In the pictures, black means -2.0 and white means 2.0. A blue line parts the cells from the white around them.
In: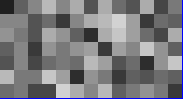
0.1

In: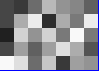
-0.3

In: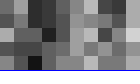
-1.3

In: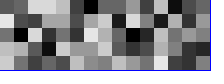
1.4

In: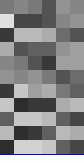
-0.1

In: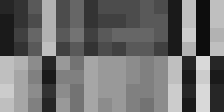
-0.6

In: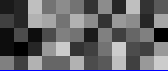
1.0
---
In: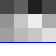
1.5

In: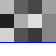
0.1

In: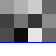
-0.4

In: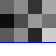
1.2

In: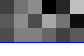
-0.6

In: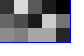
-1.4

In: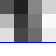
1.7

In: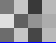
0.9
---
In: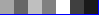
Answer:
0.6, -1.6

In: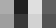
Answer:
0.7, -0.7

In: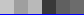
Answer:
1.1, -0.3

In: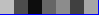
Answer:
1.0, 0.6

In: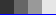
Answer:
-1.2, 1.6

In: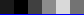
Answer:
-1.6, -0.2

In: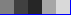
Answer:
0.0, 1.4

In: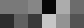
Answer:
-0.1, -0.7
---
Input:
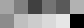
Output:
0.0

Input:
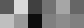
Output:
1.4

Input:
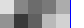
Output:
0.1

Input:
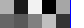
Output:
-1.6

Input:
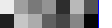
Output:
0.5

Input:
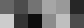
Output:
-0.8

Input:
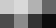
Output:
1.4

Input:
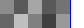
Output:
-0.6

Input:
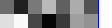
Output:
-1.5
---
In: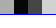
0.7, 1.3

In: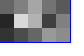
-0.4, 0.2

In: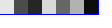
1.6, -1.8

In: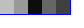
1.0, -1.0

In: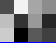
-0.8, -1.0

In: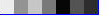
1.7, -1.3
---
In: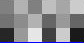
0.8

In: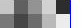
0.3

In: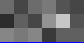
-0.9

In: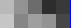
-0.3

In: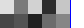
1.3

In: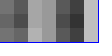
0.6

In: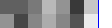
-0.1
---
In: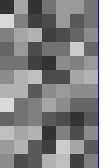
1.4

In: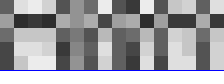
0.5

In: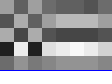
-0.7

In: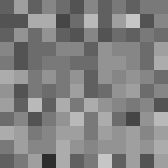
-0.7

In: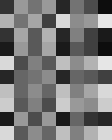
0.8

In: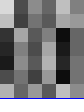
1.0
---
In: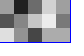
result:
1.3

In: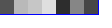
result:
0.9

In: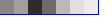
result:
0.9

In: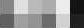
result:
1.3

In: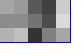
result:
1.0

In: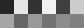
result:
1.2
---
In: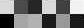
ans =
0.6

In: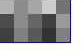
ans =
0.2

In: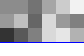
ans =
1.0

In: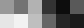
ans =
1.8

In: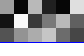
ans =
1.9

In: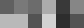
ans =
0.9

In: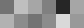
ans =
0.2

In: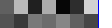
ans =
-1.1

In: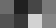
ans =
-1.1

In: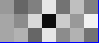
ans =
0.2
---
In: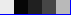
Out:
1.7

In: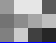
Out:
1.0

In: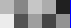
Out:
1.7

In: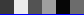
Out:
1.7

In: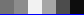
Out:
0.2

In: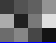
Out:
1.5

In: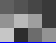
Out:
-1.1

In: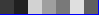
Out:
1.3

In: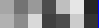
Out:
1.4

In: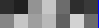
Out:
0.5
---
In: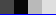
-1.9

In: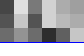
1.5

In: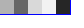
-0.4

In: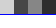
-0.9

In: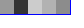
-1.2

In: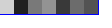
-1.5
